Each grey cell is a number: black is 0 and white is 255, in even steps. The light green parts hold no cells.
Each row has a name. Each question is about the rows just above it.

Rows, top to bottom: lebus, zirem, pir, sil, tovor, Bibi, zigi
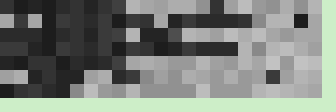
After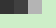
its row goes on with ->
[166 160 173 173 145  51 160 188 153 145 173 145 180]
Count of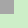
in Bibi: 1
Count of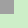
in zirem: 0
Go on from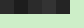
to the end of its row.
[ 58  64 180  36  36  78 180 173 160 188 173 188 166 153 166 166]
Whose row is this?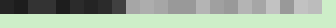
tovor
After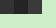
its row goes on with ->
[ 64 180  36  36  78 180 173 160 188 173 188 166 153 166 166]

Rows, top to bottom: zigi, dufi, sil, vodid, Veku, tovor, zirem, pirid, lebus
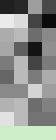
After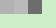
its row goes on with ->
[130]
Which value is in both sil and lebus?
[186]
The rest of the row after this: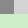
[158]
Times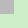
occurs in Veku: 1
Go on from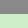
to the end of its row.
[212 158]
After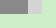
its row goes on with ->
[158]
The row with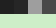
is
zigi

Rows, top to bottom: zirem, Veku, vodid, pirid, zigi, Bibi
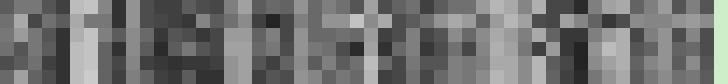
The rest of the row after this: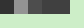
[ 92  77  71 127 161  92 105  99 147 105 127 112  85 161  77  99 112  64
  92 112 112 155 182 169 133 175  71  71  43 127 161 169  99 127 155  85
 127  85]
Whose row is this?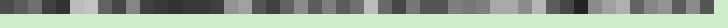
zigi
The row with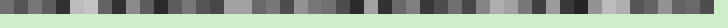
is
pirid
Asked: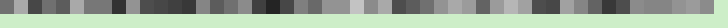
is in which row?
Veku

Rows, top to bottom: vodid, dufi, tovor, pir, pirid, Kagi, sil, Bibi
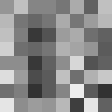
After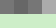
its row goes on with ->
[118 156 184]
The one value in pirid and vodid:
[97]
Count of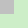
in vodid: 2
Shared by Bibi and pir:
[149]
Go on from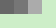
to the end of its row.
[118 156 184]
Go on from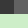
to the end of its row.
[141 215  83  97]
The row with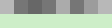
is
dufi

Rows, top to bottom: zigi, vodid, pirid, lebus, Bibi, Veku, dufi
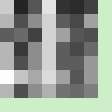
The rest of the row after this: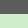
[153]
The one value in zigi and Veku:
[86]
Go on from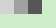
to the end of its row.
[79]
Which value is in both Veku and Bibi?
[153]
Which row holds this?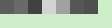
pirid

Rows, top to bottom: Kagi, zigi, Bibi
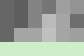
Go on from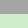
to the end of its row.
[192 165 159]
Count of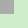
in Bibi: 0
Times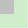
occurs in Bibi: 1
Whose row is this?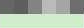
zigi

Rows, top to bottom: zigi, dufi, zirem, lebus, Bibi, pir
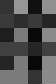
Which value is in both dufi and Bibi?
[37]
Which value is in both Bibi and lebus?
[37]
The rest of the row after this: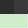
[37]
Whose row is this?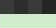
dufi
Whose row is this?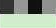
zigi
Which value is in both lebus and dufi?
[37]
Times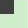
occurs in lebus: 3

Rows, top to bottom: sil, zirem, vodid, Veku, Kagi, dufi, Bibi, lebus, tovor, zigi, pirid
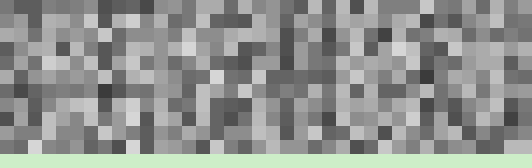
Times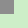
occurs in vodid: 7
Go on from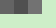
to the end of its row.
[185 135  93 148 120  73 191 141 148 177 148 206  93 163  80 120 185 155
  66 114]
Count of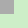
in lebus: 3
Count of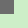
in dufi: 6
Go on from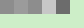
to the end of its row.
[141 141 148 127 191 141 141 171 185 177 163  80 127 171  73 148 185 114
  66 177 114 127 177 171 108 141 108 127 114]
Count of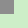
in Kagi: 1

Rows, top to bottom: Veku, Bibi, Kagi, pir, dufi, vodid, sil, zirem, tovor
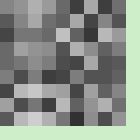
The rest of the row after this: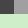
[ 97 133]
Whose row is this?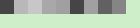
sil
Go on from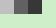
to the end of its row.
[184 154]
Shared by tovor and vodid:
[77]
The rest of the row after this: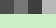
[ 97 147 176 111]
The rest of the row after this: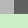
[147 176 111]
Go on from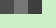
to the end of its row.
[184  97 147 176 111]

